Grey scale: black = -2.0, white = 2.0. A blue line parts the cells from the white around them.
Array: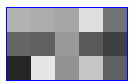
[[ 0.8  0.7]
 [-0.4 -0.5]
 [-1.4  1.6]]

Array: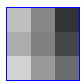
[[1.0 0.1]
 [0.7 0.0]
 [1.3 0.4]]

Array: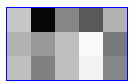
[[ 1.1 -1.9]
 [ 0.8  0.4]
 [ 1.0  0.0]]

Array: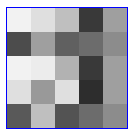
[[ 1.8  1.5]
 [-0.8  0.5]
 [ 1.8  1.7]]

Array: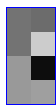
[[-0.2 -0.3]
 [-0.2  1.2]
 [ 0.4 -1.8]]

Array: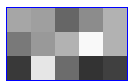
[[ 0.6  0.5]
 [-0.1  0.4]
 [-1.1  1.6]]
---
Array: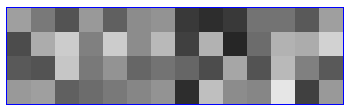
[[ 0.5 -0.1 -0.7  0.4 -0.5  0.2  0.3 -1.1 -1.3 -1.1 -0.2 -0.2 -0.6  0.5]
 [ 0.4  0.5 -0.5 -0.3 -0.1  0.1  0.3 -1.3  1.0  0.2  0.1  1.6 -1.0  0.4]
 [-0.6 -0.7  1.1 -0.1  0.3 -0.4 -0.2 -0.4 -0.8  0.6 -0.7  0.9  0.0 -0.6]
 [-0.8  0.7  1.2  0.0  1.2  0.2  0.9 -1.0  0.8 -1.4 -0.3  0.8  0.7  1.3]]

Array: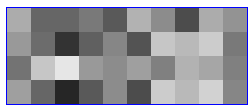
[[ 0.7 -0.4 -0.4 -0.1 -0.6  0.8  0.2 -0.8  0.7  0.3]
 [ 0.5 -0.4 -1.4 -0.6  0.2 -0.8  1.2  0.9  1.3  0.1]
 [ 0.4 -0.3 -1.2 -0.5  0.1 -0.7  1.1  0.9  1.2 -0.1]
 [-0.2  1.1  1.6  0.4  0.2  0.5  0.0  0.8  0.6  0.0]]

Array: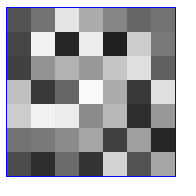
[[ 1.2  1.8  1.7  0.2  0.9 -1.3  0.4]
 [ 1.0 -1.1 -0.4  1.9  0.7 -1.1  1.5]
 [-0.2 -0.1  0.2  0.6 -1.0  0.5 -1.4]
 [-0.7 -0.2  1.6  0.7  0.1 -0.4 -0.2]
 [-0.8 -1.3 -0.3 -1.2  1.3 -0.7  0.6]
 [-0.9  1.8 -1.4  1.7 -1.5  1.2 -0.1]
 [-1.0  0.3  0.8  0.4  1.1  1.5 -0.5]]

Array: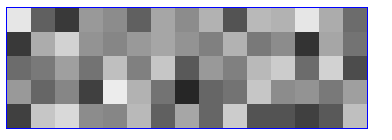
[[ 1.6 -0.5 -1.1  0.4  0.2 -0.5  0.6  0.2  0.8 -0.7  0.9  0.8  1.6  0.7
  -0.3]
 [ 0.4 -0.4  0.1 -1.0  1.7  0.8 -0.2 -1.4 -0.4 -0.2  1.1  0.2  0.3 -0.1
   0.5]
 [-0.3 -0.1  0.5 -0.2  1.0  0.0  1.1 -0.6  0.4  0.0  0.9  1.2 -0.3  1.3
  -0.8]
 [-1.0  1.1  1.4  0.2  0.1  0.9 -0.5  0.6 -0.4  1.2 -0.7 -0.7 -1.0 -0.6
   1.0]
 [-1.1  0.7  1.3  0.3  0.1  0.4  0.6  0.3  0.0  0.8 -0.1  0.2 -1.2  0.6
  -0.2]]

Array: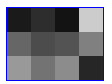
[[ 0.4 -0.2  0.2 -1.4]
 [-0.4 -0.8 -0.7  0.0]
 [-1.6 -1.3 -1.7  1.2]]

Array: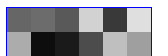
[[ 0.7 -1.8 -1.6 -0.8  1.0  0.5]
 [-0.4 -0.3 -0.6  1.3 -1.1  1.5]]

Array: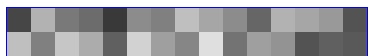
[[ 1.0  0.0  1.1  0.7 -0.5  1.3  0.5  0.1  1.5 -0.2  0.5  0.3 -0.7 -0.5
  -0.6]
 [-0.9  0.8 -0.1 -0.3 -1.1  0.2  0.0  1.0  0.6  0.2 -0.4  0.8  0.6  0.4
  -0.7]]
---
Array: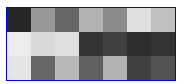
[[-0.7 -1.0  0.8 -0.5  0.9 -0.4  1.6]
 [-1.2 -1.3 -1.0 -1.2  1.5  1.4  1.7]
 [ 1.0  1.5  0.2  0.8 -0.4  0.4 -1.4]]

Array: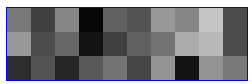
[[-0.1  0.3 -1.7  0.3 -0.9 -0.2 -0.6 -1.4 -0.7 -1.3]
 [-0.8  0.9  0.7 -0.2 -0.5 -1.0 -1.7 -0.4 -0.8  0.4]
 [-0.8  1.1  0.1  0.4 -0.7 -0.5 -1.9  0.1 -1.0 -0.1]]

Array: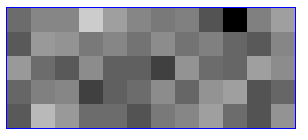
[[ 0.3 -0.7 -0.3  0.5  0.1 -0.1 -0.7 -0.3 -0.3  0.4  0.9 -0.6]
 [-0.4 -0.7  0.5  0.3 -0.4  0.2 -0.3 -0.5 -1.0  0.1  0.0 -0.4]
 [ 0.2  0.5 -0.4 -0.3  0.3 -1.0 -0.5 -0.5  0.2 -0.6 -0.3  0.4]
 [ 0.1 -0.6 -0.4  0.0 -0.2  0.2 -0.2  0.1 -0.1  0.3  0.4 -0.6]
 [ 0.5  0.0 -2.0 -0.7  0.0 -0.1  0.1  0.5  1.2  0.1  0.1 -0.3]]

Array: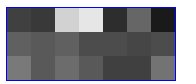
[[-0.2 -1.0 -1.0 -0.6 -0.3 -0.6 -0.1]
 [-0.8 -0.9 -0.8 -0.8 -0.5 -0.6 -0.5]
 [-1.6 -0.4 -1.3  1.6  1.3 -1.1 -1.0]]

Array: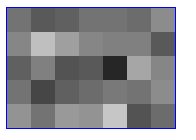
[[-0.3 -0.7  1.1  0.3  0.4 -0.2  0.3]
 [ 0.2 -0.2 -0.1 -0.3 -0.5 -0.9 -0.2]
 [ 0.1  0.6 -1.4 -0.6 -0.7  0.0 -0.5]
 [-0.6  0.0  0.0  0.1  0.5  1.0  0.1]
 [ 0.2 -0.3 -0.2 -0.2 -0.5 -0.6 -0.2]]

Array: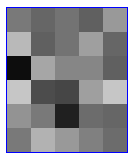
[[-0.3  0.0  0.4  0.8 -0.1]
 [-0.4 -0.3 -1.5 -0.1  0.3]
 [ 1.1  0.5 -0.9 -0.8  1.1]
 [-0.5  0.1  0.1  0.6 -1.8]
 [-0.4  0.5 -0.2 -0.5  0.9]
 [ 0.4 -0.5 -0.2 -0.4 -0.1]]

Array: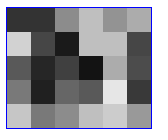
[[ 0.4  1.2  1.0  0.2 -0.1  1.1]
 [-1.1  1.6 -0.6 -0.4 -1.5 -0.1]
 [-0.8  0.7 -1.7 -1.0 -1.4 -0.6]
 [-0.9  1.0  1.0 -1.6 -0.9  1.3]
 [ 0.7  0.3  1.0  0.2 -1.2 -1.2]]
